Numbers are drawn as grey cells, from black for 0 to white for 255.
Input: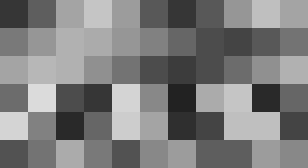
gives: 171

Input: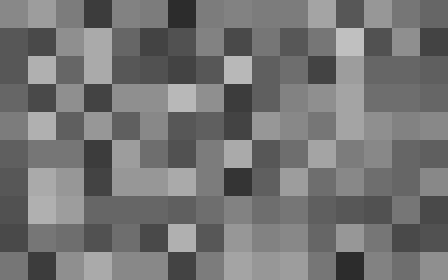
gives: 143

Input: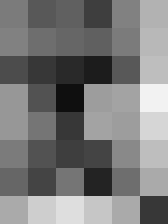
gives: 222

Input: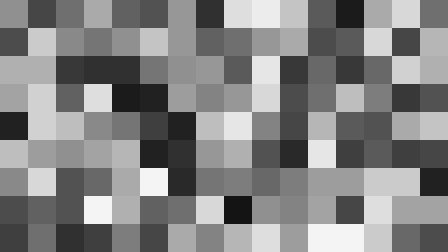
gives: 48

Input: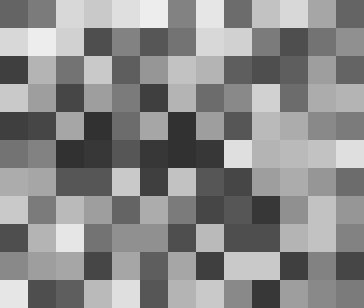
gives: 94

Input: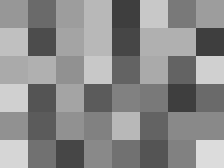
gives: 70

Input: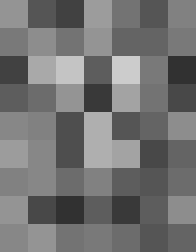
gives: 115
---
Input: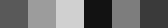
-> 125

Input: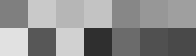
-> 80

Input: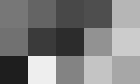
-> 196

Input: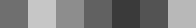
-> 83

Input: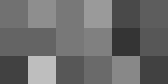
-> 136

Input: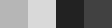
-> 34
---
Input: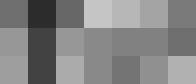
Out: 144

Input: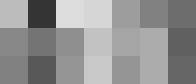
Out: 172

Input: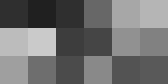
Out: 83

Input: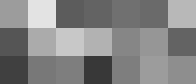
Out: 156

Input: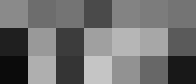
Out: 103

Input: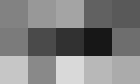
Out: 184
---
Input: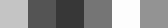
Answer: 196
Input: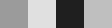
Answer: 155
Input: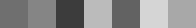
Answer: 111
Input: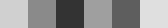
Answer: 208
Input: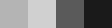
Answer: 180
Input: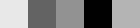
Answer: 232
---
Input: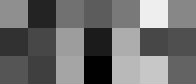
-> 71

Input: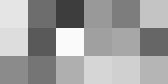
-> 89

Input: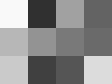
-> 147

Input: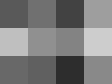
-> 144

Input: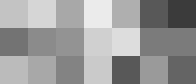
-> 139

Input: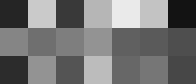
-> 111
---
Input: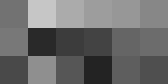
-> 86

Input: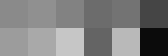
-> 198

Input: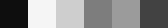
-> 206

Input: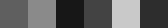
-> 23

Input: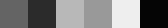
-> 184

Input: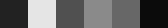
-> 80

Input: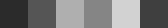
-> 175
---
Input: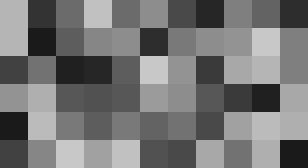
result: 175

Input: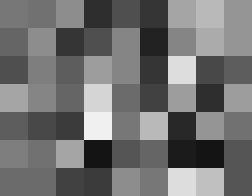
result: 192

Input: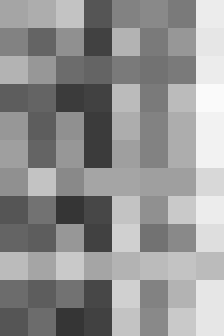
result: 201

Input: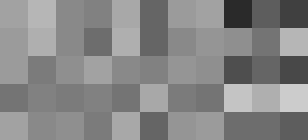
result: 109

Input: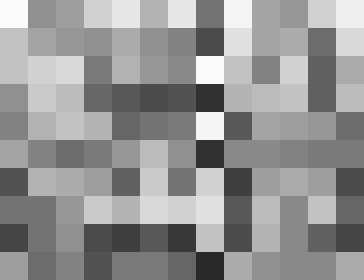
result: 137

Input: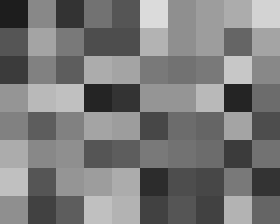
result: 179

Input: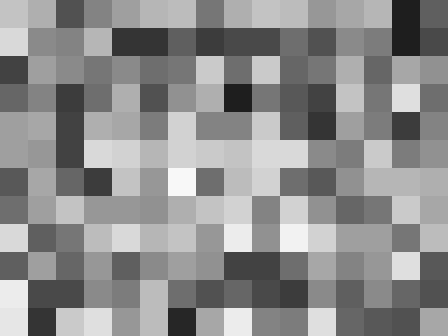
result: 81

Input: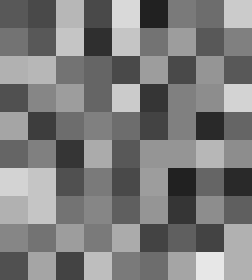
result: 231
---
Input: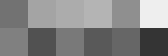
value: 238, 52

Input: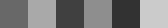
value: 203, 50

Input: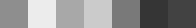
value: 236, 53

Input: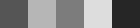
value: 221, 38

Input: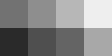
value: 238, 42

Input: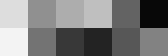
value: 243, 8

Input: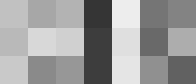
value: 237, 53
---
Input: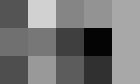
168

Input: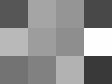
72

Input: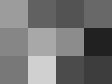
104

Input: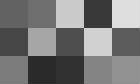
222

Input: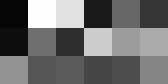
54

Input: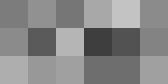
139

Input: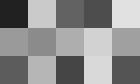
225
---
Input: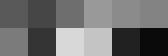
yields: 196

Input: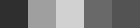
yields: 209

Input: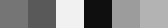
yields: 15

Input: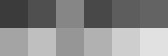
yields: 177

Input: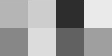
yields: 220

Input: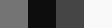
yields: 13

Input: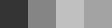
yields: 133
